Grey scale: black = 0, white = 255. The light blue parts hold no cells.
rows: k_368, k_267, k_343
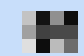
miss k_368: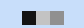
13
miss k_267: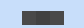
160
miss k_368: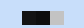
144
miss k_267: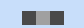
65
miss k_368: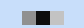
19
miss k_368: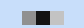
13

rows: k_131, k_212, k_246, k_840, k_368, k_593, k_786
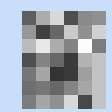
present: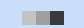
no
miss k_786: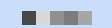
195
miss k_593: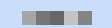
110
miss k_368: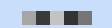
159
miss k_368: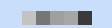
51
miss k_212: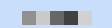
151

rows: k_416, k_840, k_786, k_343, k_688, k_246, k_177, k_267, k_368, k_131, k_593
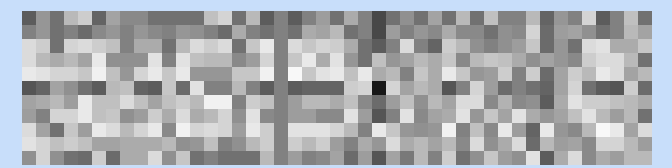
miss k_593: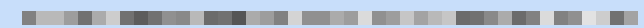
121
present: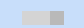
yes
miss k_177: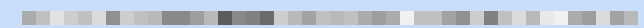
178
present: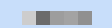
no

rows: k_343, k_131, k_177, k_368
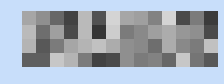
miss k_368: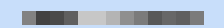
117
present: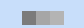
yes

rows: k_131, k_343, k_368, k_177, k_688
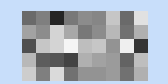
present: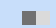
no
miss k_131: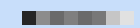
134

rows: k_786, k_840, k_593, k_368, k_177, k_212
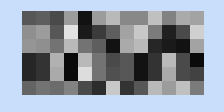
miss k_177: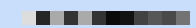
80
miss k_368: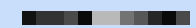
177

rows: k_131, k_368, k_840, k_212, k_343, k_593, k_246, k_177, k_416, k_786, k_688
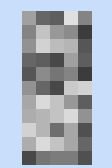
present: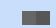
no
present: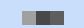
no
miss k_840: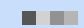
188
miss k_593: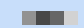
202

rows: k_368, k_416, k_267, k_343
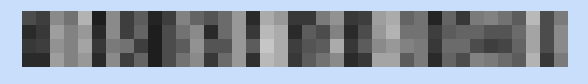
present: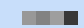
no
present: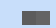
yes
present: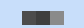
yes
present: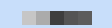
yes
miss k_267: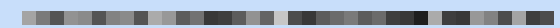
69
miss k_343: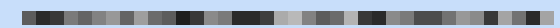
48
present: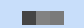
no

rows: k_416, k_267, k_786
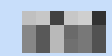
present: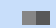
yes
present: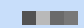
no
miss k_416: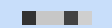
192

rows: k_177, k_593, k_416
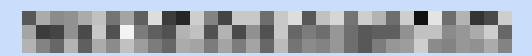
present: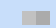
no
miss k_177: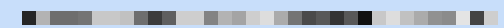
214
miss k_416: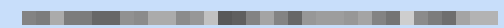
187
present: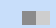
no

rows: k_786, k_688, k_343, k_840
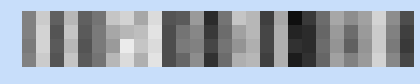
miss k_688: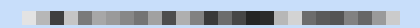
190
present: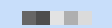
no
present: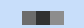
no
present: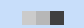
no

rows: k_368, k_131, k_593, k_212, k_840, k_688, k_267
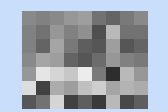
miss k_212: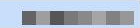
108
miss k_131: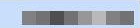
144
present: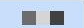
no
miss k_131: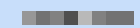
144
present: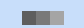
no
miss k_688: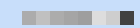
179
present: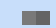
no

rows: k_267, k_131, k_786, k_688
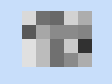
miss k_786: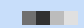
202
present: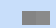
no
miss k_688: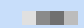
173
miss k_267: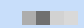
104
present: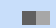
no
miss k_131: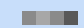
132
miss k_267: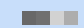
217

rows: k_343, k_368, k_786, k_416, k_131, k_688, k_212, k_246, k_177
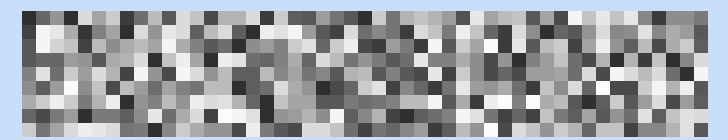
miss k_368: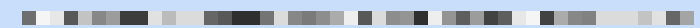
53
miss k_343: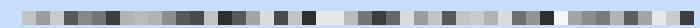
82
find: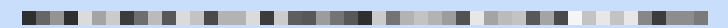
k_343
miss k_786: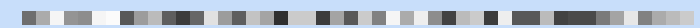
211
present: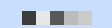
yes

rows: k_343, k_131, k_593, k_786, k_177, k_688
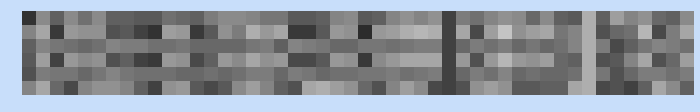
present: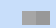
no
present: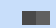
yes
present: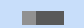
yes

